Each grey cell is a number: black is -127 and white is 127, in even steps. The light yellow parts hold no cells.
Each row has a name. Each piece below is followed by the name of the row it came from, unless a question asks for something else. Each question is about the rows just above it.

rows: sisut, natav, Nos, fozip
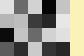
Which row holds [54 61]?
natav
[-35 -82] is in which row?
fozip
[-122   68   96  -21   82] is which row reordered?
sisut
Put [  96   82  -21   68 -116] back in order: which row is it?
Nos
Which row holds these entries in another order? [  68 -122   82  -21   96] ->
sisut
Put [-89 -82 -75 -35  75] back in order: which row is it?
fozip
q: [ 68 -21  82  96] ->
Nos

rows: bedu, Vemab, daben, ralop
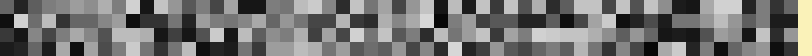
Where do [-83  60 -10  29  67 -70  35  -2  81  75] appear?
daben
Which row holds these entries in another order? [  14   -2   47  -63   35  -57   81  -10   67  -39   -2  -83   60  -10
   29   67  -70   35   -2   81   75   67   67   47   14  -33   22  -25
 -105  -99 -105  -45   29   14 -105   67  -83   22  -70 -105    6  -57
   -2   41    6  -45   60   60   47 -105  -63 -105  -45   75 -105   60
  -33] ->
daben
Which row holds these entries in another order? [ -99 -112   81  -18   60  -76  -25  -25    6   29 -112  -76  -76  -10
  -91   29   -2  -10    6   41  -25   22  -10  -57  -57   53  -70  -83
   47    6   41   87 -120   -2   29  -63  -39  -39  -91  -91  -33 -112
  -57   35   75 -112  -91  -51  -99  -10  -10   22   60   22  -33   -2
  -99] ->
Vemab
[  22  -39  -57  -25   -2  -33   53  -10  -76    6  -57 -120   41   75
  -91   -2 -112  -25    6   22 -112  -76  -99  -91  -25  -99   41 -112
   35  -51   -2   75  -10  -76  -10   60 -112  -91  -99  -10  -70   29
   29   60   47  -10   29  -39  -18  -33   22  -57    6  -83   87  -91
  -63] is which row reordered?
ralop
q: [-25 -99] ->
ralop
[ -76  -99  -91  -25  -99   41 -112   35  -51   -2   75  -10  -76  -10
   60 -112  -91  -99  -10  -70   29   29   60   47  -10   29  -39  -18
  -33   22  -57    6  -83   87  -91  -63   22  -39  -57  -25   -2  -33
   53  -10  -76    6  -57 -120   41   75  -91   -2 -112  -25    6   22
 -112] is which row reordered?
ralop
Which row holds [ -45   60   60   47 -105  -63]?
daben

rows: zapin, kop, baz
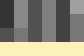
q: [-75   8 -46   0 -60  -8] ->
kop
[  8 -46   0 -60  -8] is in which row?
kop
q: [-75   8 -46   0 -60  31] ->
zapin
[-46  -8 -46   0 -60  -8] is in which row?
baz

